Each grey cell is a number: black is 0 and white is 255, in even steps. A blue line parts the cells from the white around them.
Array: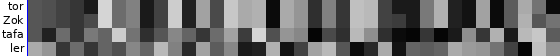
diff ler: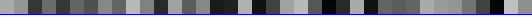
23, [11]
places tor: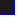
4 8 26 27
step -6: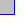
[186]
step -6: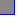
[129]
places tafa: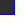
8 22 25
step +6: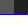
[92 39]
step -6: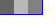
[ 94 179 123]

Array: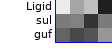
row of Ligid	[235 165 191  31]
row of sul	[123 129  52 123]
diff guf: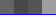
3, [150]
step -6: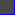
[66]
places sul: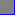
1

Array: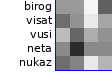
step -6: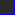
[37]
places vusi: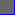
1
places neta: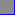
0 2 3
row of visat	[110 146 233 165]
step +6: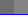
[116 138]

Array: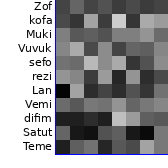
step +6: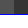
[88 59]
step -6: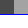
[ 68 157]
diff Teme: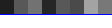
1, [95]

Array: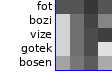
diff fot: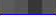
0, [85]
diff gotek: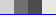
3, [224]
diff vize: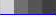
2, [77]
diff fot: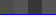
0, [85]
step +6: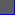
[98]
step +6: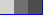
[217 119  83]
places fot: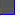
0 1 3

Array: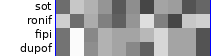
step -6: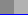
[130 172]
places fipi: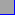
4 5 8 9
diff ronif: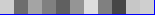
2, [172]
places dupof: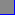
5
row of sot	[109 199 178 149  89 142  70 164 157  83 102]
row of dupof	[115 251 142 178 164 136  96 215 164 164  83]

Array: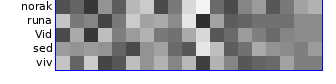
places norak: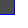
7 12
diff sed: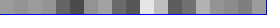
14, [170]
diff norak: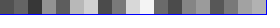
6, [203]
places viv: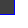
10

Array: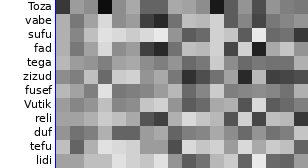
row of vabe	[176 120 162 217 141 156  64  41 114 191 184 209  92 134  70 120 134 148]
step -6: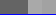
[ 94  94 163 156]
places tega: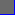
9 13

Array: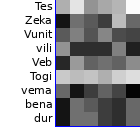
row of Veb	[ 39 154  98 112  98 140]
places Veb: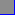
5
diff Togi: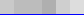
2, [195]
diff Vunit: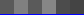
2, [84]
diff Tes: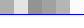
3, [168]
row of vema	[104  20  61  98  68   5]
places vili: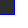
1 2 3

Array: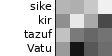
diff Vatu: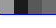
1, [20]
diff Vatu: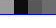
1, [20]
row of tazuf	[194 122 103 115]

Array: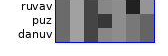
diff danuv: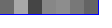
1, [161]
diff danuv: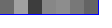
2, [69]

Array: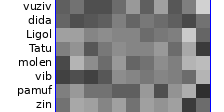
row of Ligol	[160 160 133 141 133 133 108 120 127 202 101]
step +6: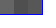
[107  85  93]
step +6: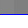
[139 133]
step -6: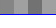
[127 154 108 154]
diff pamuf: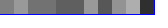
7, [79]
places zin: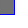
0 5
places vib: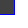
0 2

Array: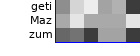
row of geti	[142 213 237 163 177  60]
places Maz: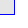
1 5
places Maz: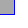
0 2 3 4
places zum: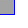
3 4
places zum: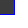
2 5
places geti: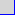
1

